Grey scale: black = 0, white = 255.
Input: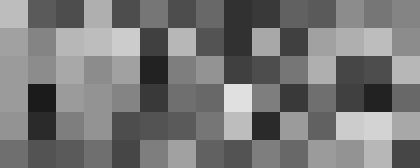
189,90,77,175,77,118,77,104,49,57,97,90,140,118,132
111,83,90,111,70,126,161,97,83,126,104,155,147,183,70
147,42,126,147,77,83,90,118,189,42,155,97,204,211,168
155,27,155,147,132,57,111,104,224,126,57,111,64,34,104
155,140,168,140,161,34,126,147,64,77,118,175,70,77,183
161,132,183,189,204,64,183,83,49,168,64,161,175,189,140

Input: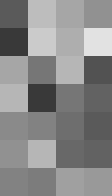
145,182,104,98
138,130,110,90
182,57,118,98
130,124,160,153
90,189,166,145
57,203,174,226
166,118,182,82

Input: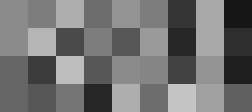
139,181,74,125,87,154,38,168,46
102,87,117,38,174,109,196,160,95
139,125,174,109,147,125,53,168,23
102,60,189,87,139,133,66,147,30

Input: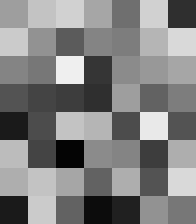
188,68,4,139,132,61,174
83,68,61,47,158,98,125
203,146,91,132,125,181,217
26,203,98,12,32,146,119
174,195,166,98,174,83,217
26,76,195,181,76,233,83
158,195,209,166,111,209,47
132,119,239,53,139,152,166

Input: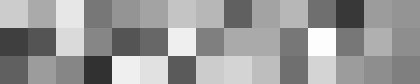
96,156,134,49,239,225,90,204,212,190,111,212,156,142,127
63,84,218,134,84,103,239,127,170,170,119,253,119,176,142
204,170,231,119,148,163,196,183,96,163,183,111,56,156,148

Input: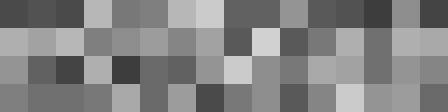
148,97,68,175,61,105,97,148,203,141,120,168,162,112,148,133
74,82,74,183,120,127,183,203,97,97,148,89,82,61,141,68
127,112,112,120,168,105,156,74,120,141,89,133,203,148,156,105
175,162,183,127,141,156,133,162,89,209,89,120,175,112,175,168

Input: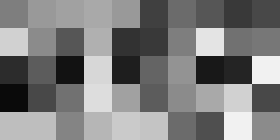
44,92,18,215,30,100,147,24,36,241
209,139,86,176,50,57,126,228,113,119
10,72,113,221,161,92,139,169,209,72
190,190,132,182,202,196,107,79,241,139
126,153,161,169,153,64,107,86,57,72
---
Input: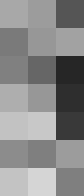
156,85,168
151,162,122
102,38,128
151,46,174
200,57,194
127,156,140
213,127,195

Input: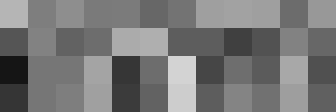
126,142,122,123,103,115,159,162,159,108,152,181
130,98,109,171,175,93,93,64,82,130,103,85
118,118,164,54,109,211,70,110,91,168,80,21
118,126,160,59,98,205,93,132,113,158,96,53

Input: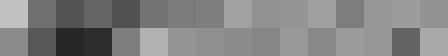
112,83,101,81,115,123,126,161,146,149,159,125,151,156,147,194
87,39,45,126,178,148,143,139,134,152,136,155,150,99,169,139

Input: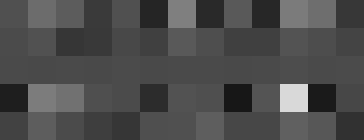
108,92,58,80,37,127,41,89,39,123,110,55,80
81,54,57,72,64,89,78,64,64,83,77,68,75
73,74,73,75,73,74,74,73,74,77,74,75,74
124,113,79,75,44,82,79,23,84,217,26,71,30
93,75,62,54,79,80,94,71,71,96,87,49,66

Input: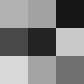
162,23,178
36,201,72
164,111,217

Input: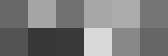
165,113,167,172,117,104
55,57,217,136,102,83

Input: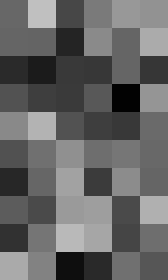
192,71,122,152,146,103
100,36,138,101,171,101
27,57,55,101,54,42
62,58,88,2,149,82
179,82,62,56,106,137
112,144,110,118,104,81
102,162,59,140,101,39
74,154,158,74,176,92
117,185,166,69,110,49
130,14,41,112,86,170

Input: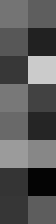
94,116
33,87
203,55
66,120
37,105
135,155
4,52
93,54

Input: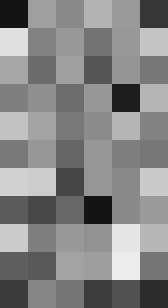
159,138,179,154,54,20
130,152,114,152,196,224
108,160,85,149,119,167
143,109,151,29,181,127
163,120,140,181,130,194
151,102,151,126,119,121
204,70,150,137,202,209
72,103,20,138,154,91
127,153,146,229,183,203
89,163,158,236,117,95
133,117,60,82,44,59
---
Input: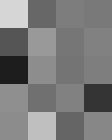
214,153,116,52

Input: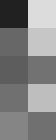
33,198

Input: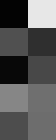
3,47

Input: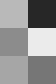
185,235

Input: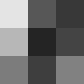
228,36,129

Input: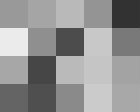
153,143,186,203

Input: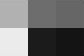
177,27

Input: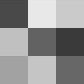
73,98,103
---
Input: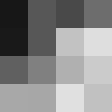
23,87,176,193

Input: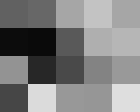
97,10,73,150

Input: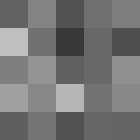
98,113,96,115,101

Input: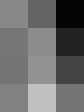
136,140,68

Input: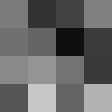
123,100,115,178

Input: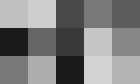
191,101,27

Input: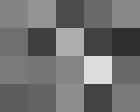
131,63,132,68
